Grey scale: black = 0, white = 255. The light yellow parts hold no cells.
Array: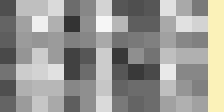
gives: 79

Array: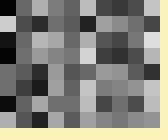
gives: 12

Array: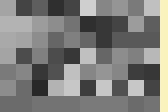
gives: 142

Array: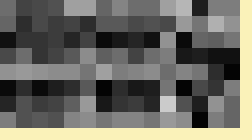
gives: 37

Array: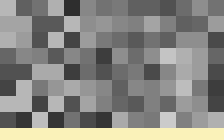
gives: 183

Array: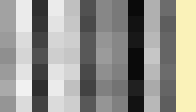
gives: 170
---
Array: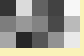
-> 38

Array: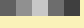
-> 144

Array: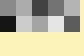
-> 204

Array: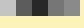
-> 92

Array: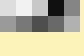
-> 120

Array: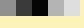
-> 58

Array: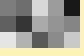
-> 179
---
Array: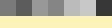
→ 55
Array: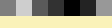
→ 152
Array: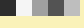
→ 190
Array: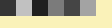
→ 163
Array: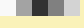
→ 211
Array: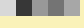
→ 167
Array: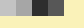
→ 87
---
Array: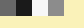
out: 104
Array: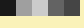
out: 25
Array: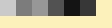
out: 202
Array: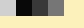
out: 208
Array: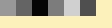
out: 152
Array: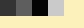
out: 51
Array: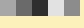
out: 167
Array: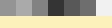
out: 147
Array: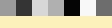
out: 155
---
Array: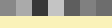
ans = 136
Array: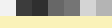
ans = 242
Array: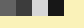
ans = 98
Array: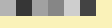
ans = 179
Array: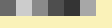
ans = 105
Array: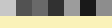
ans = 199
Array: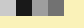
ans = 202
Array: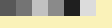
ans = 88
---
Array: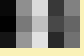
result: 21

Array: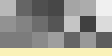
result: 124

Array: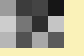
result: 182

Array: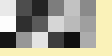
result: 22

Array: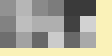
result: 110

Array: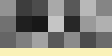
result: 101

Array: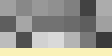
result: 188

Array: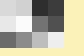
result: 107

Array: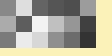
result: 122

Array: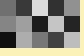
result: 16
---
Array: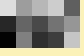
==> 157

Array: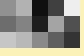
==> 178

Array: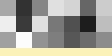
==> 50

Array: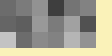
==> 123

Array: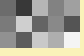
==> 56

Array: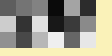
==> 116

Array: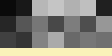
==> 24
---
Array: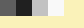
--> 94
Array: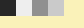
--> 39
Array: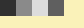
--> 48
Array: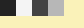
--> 35
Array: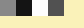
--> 136
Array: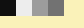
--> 15
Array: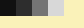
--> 17
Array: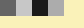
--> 101
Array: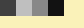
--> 64
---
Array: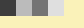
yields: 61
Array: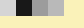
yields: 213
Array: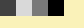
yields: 65
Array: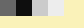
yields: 103
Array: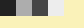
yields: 34
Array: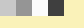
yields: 200
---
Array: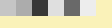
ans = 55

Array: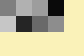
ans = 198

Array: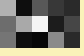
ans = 14

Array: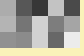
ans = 139

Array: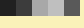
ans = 60

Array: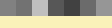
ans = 87

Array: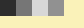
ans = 45

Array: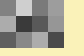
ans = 95

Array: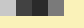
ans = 200

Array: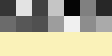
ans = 157
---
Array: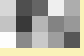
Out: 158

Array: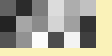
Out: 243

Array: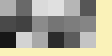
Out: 92

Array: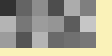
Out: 112

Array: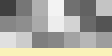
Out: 182

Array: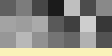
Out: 177

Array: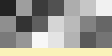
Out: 89
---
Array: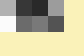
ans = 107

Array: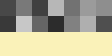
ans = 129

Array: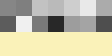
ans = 157

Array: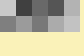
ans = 120

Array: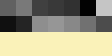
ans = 136

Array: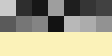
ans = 184

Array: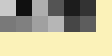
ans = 182

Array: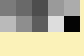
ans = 93
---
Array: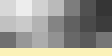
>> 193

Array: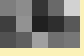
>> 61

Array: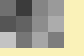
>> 85

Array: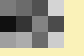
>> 16

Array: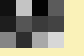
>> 30

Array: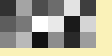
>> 93
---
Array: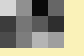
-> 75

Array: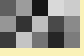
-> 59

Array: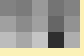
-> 188

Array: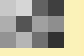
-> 148

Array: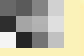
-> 243

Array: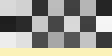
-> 237
